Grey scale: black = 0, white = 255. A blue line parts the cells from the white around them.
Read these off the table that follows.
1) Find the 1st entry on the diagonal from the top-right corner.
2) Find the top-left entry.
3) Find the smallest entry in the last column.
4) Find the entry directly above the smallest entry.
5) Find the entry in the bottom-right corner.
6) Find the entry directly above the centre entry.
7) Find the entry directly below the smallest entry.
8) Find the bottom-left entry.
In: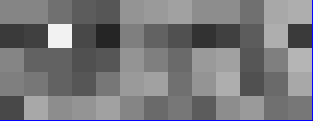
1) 174
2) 133
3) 58
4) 86
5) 119
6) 98
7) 86
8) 72

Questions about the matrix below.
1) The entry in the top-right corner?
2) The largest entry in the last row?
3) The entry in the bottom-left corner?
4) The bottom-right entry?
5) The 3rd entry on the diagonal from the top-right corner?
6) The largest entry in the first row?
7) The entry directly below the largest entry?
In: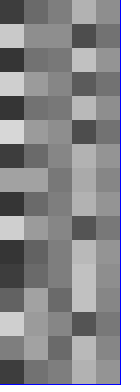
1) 142
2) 178
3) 61
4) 148
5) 120
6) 178
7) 61

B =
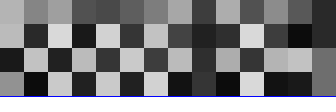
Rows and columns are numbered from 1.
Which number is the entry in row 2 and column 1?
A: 187
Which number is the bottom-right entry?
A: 110
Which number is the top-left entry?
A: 180
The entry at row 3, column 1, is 25
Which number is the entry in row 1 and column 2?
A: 133
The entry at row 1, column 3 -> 159
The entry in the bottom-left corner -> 146
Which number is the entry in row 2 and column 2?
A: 41
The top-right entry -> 41

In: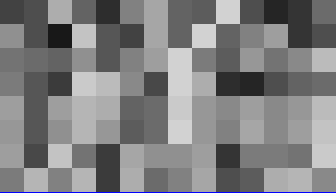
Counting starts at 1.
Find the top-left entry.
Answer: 66
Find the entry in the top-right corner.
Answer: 107
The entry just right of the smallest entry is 195
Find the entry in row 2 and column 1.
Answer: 144
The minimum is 24
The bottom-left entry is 123
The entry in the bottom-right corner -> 137
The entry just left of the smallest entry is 78
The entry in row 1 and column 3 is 173
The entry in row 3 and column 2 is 107
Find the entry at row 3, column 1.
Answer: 115
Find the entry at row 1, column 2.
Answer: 78
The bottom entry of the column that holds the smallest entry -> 129
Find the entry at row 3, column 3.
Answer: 99

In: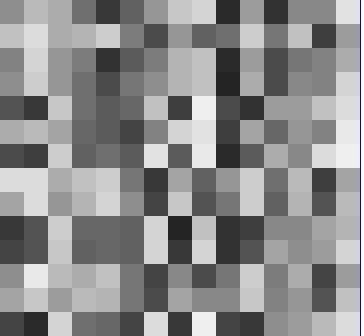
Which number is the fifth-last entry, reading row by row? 56
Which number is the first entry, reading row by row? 142
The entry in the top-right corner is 226
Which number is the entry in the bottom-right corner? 220
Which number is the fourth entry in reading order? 111
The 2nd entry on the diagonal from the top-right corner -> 62
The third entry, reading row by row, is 172
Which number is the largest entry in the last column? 239
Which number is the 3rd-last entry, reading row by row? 156
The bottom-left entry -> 68
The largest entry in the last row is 239
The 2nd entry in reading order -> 186

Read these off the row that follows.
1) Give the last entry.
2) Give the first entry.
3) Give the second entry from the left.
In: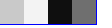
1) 111
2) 201
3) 243

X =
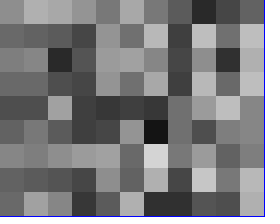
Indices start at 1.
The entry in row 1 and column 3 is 168
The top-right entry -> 98
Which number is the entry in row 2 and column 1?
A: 105
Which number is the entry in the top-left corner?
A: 142
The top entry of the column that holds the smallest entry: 120
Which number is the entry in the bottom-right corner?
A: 176
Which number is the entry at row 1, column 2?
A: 176
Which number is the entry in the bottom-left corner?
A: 105
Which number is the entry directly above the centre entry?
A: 112
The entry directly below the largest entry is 176
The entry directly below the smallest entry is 212
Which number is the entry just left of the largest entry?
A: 105
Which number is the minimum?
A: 20
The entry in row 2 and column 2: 98
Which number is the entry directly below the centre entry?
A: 148
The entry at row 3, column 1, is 126
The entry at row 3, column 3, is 41
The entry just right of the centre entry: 55
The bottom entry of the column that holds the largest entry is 48
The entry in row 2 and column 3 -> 91
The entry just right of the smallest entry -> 112
